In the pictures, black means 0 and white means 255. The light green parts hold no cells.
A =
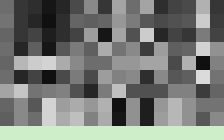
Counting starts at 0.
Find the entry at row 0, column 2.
46
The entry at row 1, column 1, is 54
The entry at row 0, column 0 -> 109
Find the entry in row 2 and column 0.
101
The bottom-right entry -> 137
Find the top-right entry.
54
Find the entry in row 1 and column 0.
115
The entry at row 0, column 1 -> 54
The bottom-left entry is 95
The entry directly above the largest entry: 16
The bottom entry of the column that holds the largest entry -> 87
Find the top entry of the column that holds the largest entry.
177

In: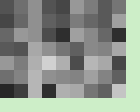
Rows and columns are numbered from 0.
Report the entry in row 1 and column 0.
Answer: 70
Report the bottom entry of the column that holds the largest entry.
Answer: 46
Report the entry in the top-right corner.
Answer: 117
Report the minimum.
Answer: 39
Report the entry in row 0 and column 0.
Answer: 83
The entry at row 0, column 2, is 144
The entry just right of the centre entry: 96
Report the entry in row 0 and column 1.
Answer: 111
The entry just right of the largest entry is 175
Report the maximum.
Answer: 209
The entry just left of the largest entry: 175
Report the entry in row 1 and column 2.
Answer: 144
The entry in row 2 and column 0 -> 103

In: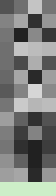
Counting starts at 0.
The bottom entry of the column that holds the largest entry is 41
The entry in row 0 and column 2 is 196
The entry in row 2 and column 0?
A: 117
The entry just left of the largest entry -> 131
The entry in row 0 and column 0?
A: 83
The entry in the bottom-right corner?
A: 151
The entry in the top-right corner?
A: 117
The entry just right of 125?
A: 61
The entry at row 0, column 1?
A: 111
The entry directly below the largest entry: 182
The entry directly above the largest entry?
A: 41
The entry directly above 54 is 151
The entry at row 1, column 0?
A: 131
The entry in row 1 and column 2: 48
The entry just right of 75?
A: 174
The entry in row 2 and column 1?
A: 33

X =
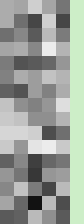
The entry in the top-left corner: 172
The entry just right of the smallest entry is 186
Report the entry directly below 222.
180
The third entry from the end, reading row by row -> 186
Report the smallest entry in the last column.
70
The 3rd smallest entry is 63
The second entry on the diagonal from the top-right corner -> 207
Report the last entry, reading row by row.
90
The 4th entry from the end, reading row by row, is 97
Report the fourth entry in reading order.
165
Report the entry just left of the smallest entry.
103
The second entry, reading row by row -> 165
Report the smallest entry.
18
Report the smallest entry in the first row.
117
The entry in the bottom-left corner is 90
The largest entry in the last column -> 222
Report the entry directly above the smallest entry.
123
